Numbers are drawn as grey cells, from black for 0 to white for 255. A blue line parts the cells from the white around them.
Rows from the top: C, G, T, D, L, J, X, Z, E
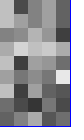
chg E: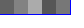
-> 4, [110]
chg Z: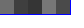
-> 1, [74]
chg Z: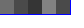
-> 3, [119]

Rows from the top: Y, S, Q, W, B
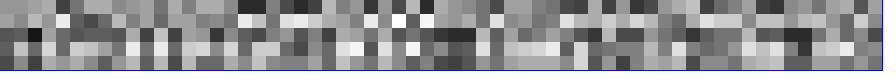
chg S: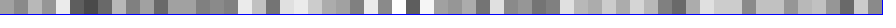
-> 16, [116]
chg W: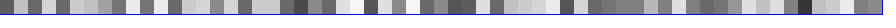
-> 40, [94]
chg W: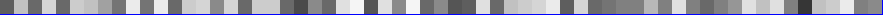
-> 51, [116]

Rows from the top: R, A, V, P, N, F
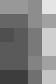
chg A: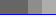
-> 3, [161]
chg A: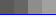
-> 0, [102]
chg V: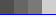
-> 1, [90]
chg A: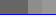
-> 3, [161]
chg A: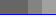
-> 2, [141]
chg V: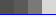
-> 3, [207]

